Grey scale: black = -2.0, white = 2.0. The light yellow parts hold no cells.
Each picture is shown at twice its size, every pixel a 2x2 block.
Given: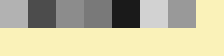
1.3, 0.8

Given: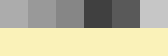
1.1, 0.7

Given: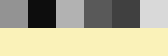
1.4, 0.8

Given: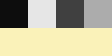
1.6, 0.7

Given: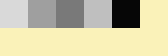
1.4, 1.0

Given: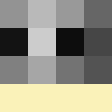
1.2, 0.9
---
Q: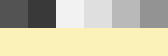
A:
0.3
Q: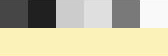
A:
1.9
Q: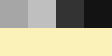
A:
-1.7
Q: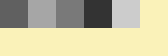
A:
1.2
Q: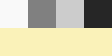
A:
-1.4
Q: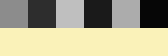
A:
-1.9
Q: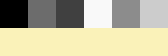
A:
1.2
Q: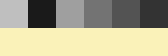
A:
-1.2
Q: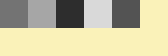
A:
-0.7
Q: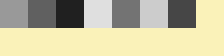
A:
-0.9
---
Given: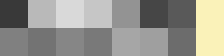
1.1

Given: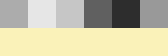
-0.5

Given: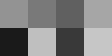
0.6

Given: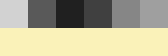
-1.0

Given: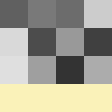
1.2

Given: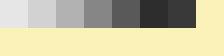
0.1

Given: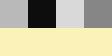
0.1

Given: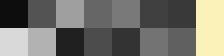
-0.4

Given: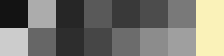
-0.6

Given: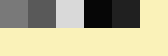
-1.9
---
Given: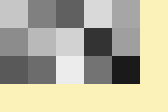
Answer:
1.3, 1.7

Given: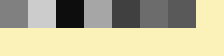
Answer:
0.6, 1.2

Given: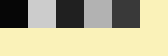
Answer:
-1.5, 1.2

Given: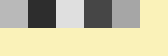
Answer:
1.5, 1.5

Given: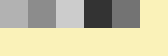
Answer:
1.2, 1.2

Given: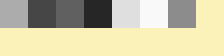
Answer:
-1.4, 1.9

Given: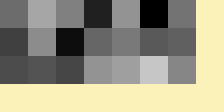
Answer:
-0.4, 1.1
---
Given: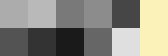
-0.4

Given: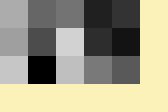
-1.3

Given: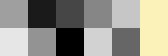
1.3

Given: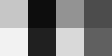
1.4

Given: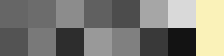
-1.1

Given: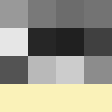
-1.5

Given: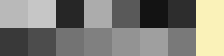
0.5
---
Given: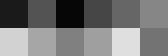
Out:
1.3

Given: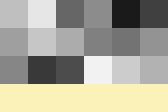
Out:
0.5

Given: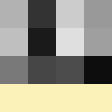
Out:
1.0

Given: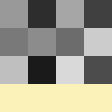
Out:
-0.1

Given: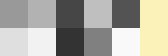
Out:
1.5

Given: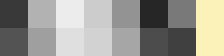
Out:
-0.7

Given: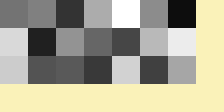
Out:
1.4

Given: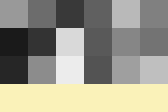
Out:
-1.6

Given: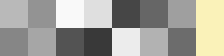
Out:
0.1
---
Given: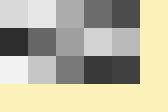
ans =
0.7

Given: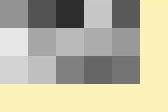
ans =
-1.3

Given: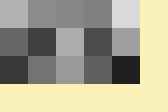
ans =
0.1

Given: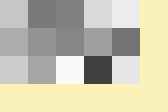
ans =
0.0

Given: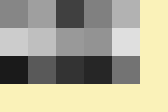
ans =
-1.0

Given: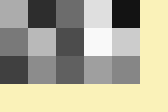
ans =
-0.3

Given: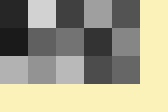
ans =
-1.0

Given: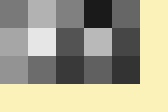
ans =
0.0

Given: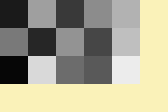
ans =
-1.1
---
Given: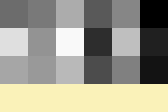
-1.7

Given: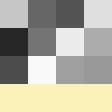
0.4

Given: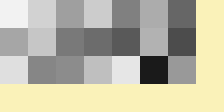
0.4

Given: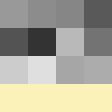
0.7

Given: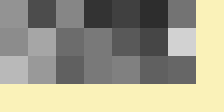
-0.4

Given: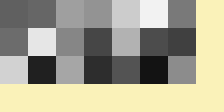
0.2
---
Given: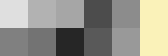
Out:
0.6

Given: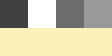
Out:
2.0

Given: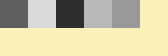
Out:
-1.3

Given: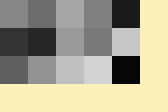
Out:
0.6

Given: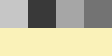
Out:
-1.1

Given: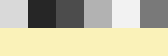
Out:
0.8

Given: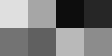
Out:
0.6
